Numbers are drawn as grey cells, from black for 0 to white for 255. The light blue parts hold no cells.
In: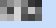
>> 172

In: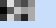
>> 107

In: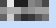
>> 31

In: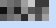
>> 99

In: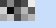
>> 50

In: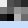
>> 67

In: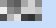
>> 93
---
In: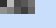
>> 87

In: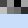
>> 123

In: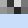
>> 133

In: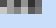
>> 187

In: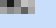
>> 154

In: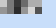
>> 149

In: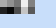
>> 77
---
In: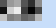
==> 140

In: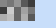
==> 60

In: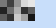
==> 230

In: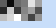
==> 162

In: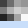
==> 150

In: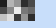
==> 74

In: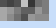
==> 124

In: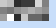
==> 128
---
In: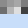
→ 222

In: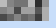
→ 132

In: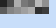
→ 144

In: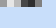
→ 186

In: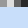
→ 99

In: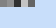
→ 49

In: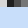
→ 77

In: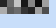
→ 107

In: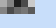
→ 106

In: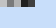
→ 178
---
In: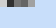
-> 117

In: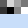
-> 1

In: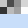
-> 186

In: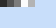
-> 124

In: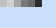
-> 121

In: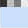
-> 191
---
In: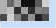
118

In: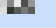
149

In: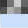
101

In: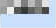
226

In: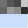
198

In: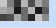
93
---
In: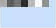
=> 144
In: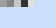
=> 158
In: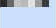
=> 155
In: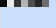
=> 80
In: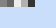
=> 131
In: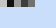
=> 113
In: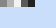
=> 134
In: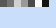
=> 115
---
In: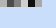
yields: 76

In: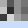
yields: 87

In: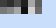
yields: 47

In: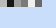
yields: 22

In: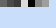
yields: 74

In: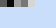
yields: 9

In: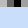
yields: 101
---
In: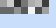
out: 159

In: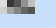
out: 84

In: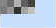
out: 192

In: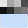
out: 121

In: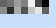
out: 98

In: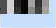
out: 163

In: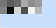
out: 182

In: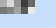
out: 232
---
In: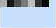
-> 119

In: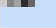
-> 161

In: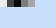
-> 10

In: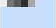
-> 87

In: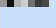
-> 206

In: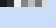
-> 132

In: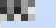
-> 34

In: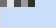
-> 72
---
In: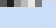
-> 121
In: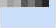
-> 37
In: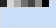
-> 7
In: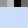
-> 105
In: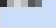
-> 117
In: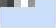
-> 149
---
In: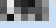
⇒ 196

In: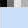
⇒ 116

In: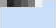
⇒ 126

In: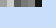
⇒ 132

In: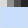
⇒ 78

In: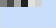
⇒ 169
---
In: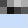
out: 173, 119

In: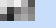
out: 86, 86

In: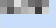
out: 137, 163

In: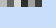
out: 61, 187

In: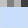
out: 63, 194

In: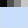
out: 199, 11

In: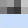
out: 199, 122
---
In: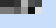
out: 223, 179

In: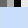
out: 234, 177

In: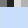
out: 221, 178

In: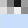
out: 239, 226

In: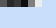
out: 236, 127

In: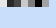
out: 231, 201
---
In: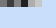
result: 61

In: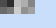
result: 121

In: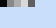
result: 137

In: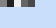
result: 33

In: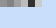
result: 131

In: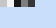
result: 242

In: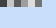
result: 197
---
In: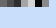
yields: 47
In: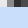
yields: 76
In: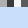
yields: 91
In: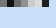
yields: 30
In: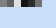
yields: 45
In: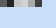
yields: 63
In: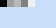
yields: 129
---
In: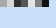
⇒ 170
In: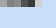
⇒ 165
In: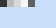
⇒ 52
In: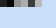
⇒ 34
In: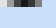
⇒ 226
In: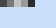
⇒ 71
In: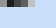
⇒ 147
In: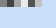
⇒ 129
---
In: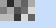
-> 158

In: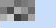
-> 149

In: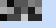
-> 142

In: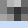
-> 135

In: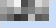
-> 176

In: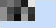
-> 103

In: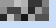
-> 153
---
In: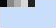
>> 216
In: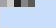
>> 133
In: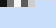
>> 91
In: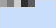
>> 47
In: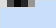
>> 38
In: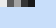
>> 53
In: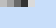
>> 50
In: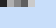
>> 95
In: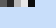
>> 230
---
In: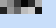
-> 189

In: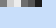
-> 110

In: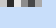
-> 141

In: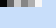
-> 134

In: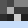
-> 32

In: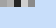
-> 37

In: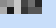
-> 54

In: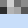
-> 179

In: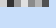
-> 139

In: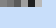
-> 159
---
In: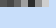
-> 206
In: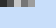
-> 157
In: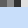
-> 224
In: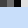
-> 224
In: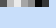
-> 53
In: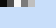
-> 191
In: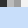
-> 243
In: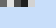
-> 210
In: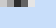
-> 229
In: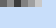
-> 201
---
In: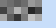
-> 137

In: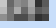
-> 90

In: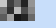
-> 148

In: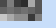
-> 86

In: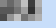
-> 176

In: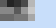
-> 183

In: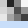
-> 246

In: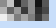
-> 86
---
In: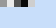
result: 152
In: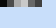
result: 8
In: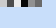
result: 203
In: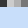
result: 53
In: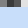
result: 129
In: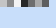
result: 196
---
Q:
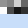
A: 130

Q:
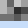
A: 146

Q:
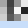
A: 77

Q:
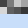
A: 124

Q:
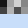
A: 163

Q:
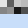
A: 94
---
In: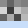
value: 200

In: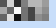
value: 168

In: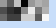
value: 121

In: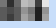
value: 31

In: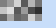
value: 76

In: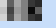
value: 10

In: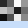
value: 27
